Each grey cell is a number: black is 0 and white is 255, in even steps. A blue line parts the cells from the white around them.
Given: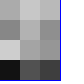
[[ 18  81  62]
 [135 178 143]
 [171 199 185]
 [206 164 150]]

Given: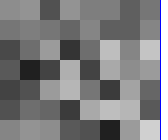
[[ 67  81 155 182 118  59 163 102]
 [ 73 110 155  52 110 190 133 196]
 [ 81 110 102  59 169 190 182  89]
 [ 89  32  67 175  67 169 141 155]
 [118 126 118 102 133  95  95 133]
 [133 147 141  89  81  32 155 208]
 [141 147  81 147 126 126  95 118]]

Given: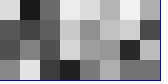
[[ 81 129  81 213 158 151  41 187]
 [ 87  68  94 201 143 193 207  74]
 [135 227  60  33 121 173 114 114]
 [220  25 107 235 220 179 241 173]]

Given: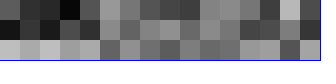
[[ 20  54  26  76  48 138  99 131 144 105 138 118  69  76 125  54]
 [ 92  48  40   7  84 152 118  84  69  62 131 138 118  62 184  76]
 [190 170 190 158 170  99 144 111  92 125 105 111 152 158  84 164]]

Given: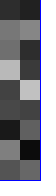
[[ 25  96]
 [ 45  33]
 [ 66 193]
 [ 72  66]
 [ 84 103]
 [111  45]
 [119 134]
 [127  12]
 [185  58]]

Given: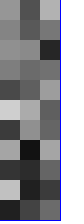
[[ 32  67 107]
 [ 52  44 101]
 [ 59 144 101]
 [ 73  95 157]
 [126 107 113]
 [132  89 119]
 [144 138  38]
 [150  81 178]
 [165  18 165]
 [193  32  59]
 [207 171  95]]
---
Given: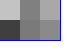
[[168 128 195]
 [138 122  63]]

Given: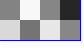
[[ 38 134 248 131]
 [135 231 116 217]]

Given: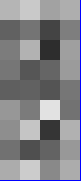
[[174 162 201 181]
 [126  68 116  97]
 [159  45 178 124]
 [155 101  86 118]
 [118  84  97  95]
 [114 226 123 151]
 [177  53 197 142]
 [152  99  79 113]
 [172 137 204 172]]

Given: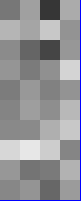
[[171  54 160 119]
 [147 200 165 181]
 [151  69 101 139]
 [212 144 123 149]
 [147 129 152 124]
 [184 142 158 132]
 [200 175 138 137]
 [133 205 231 215]
 [178 122 116 151]
 [155 103 148 135]]

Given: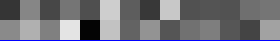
[[117 111  82  84  81 200  56  93 206  79 117  71 134  53]
 [162  68  86 126 113  85 147  99 194   4 228 128 176 138]]

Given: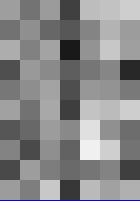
[[206 194 189  64 155 115 158]
 [156 179 132  87 103 143 114]
 [159 199 147  25 163 129 173]
 [ 40 134 118  94 138 153  79]
 [121 147 151  78 163 142 119]
 [206 187 195  62 168 114 161]
 [109 144 224 137 156 104  86]
 [115 207 240  98 143  74 131]
 [ 63 131 117 106 125 157  73]
 [176 161 186  55 200 126 156]]

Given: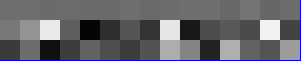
[[108 103 116 104 111 111 109 106 111 106 107 108 107 110 110]
 [ 67 242  75  89  77  24 230  52  84  46   5  94 233 147 120]
 [156  84  98 175  35 132 173  83  60  78  98  61  16 109  59]]

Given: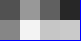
[[ 39  96 152  81]
 [202 198 243 134]]

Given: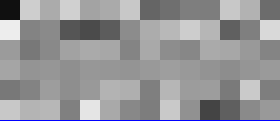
[[108 178 200 125 126 111 101 200 170 163 208 171 206  16]
 [217 127  96 182 205 184 172 140  92  75  85 138 131 237]
 [132 153 167 170 135 141 169 132 167 170 162 137 120 155]
 [154 149 141 147 153 158 153 148 150 151 143 150 148 165]
 [126 202 122 157 156 182 127 175 179 153 142 157 131 120]
 [153 138  95  68 145 201 125 136 169 229 128 183 180 200]]
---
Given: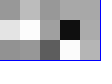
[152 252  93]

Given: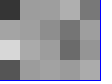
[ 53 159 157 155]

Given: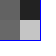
[ 98 197]

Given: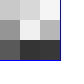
[201 240  56]

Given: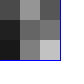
[ 74 101 194]

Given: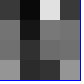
[ 57  21 108 149]

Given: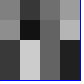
[128  18  99  32]

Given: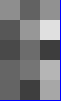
[142 151  61]
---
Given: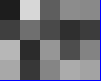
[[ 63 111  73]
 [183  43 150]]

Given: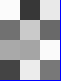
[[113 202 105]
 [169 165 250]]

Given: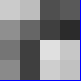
[[143 102  63]
 [117  63 224]]

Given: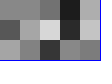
[[ 87 166 215]
 [165 130  54]]

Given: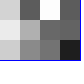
[[235 176 104]
 [206 138 115]]

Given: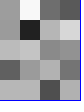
[[155  33 182]
 [187 196 138]]
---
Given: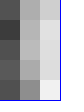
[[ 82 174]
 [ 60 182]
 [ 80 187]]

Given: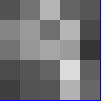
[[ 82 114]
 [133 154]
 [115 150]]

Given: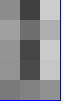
[[140  63]
 [160 110]
 [148  69]]

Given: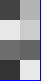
[[ 67 179]
 [231 204]
 [109 100]]

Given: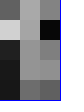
[[ 97 169]
 [209 165]
 [ 32 149]]

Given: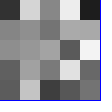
[[ 50 213]
 [133 143]
 [142 151]]
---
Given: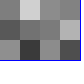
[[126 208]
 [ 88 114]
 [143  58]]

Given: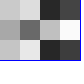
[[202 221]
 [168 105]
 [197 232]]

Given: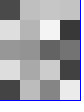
[[ 74 191]
 [222 181]
 [151 147]]

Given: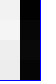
[[242   1]
 [245   6]
 [238   9]]

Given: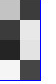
[[195  60]
 [ 59 232]
 [ 36 227]]

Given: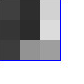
[[ 63  46]
 [ 53  43]
 [ 60 147]]

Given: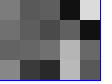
[[124  89]
 [112  93]
 [ 99 102]]

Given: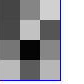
[[ 69 133]
 [ 71 194]
 [118   5]]

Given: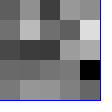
[[ 94 144]
 [112 186]
 [ 72  60]]
